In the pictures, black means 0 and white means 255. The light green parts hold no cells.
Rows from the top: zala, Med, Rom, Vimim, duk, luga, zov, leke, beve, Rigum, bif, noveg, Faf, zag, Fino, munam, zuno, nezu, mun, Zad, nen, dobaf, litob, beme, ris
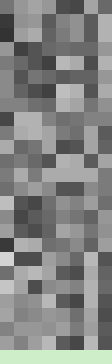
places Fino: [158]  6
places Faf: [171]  1 3 4 5 6

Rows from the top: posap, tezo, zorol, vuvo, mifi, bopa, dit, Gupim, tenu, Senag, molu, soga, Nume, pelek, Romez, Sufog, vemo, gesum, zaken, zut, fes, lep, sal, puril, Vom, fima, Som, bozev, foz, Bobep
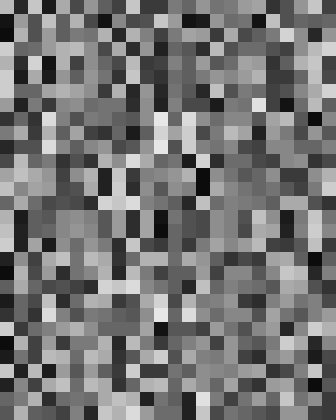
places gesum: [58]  11 13 20 23
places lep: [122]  14
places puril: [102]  7 8 9
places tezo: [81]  2 10 20
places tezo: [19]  0 7 13 18
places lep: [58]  8 17

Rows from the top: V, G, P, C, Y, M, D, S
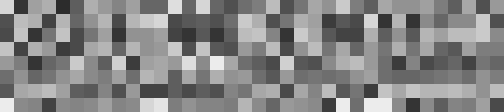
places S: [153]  20
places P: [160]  7 11 31
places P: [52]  2 8 13 15 20

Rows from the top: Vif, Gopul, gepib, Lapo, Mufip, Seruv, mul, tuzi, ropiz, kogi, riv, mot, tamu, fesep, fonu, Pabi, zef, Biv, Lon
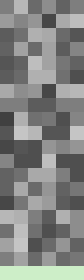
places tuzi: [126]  0 1 4 5
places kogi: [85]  0 3 4
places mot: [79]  1 2 4 5

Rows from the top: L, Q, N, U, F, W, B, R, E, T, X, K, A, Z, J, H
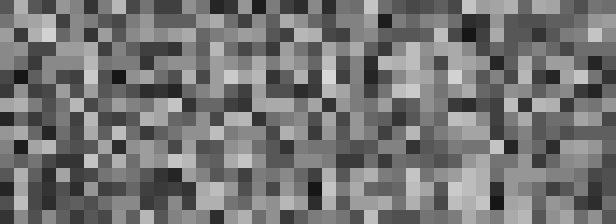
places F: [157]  15 39 40
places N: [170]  13 35
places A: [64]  5 17 22

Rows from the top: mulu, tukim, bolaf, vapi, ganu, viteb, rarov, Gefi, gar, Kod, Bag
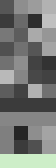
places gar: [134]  0 1 2 3
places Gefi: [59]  0 1 2 3
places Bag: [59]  1
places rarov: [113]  3

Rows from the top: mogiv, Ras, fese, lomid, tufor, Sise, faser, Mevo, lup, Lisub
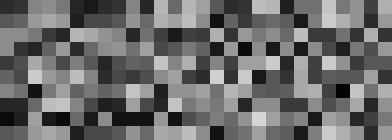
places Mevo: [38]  0 1 8 11 17 26
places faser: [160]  4 10 14 17
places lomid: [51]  1
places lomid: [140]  0 7 18 20 22
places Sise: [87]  19 24 25
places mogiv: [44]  0 7 16
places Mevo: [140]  14 18 19 22

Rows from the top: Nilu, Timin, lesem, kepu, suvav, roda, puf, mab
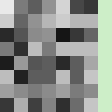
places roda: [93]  2 3 5
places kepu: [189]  2 4 5 6
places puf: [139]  1 3 6
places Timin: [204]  0 4
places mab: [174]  1
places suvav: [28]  0

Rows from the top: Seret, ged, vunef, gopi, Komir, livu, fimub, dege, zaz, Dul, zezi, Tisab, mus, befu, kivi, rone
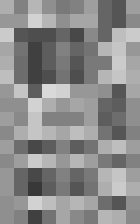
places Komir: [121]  4 6 7
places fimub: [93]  2
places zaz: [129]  3 4 5

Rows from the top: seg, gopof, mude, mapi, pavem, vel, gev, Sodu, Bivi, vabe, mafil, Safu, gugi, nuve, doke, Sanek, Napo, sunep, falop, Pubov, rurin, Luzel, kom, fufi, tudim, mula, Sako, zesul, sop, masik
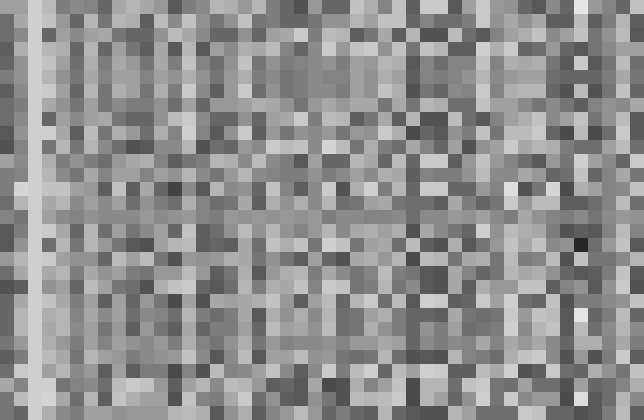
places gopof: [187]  11 41
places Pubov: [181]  4 21 36
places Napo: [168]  4 25 30 38

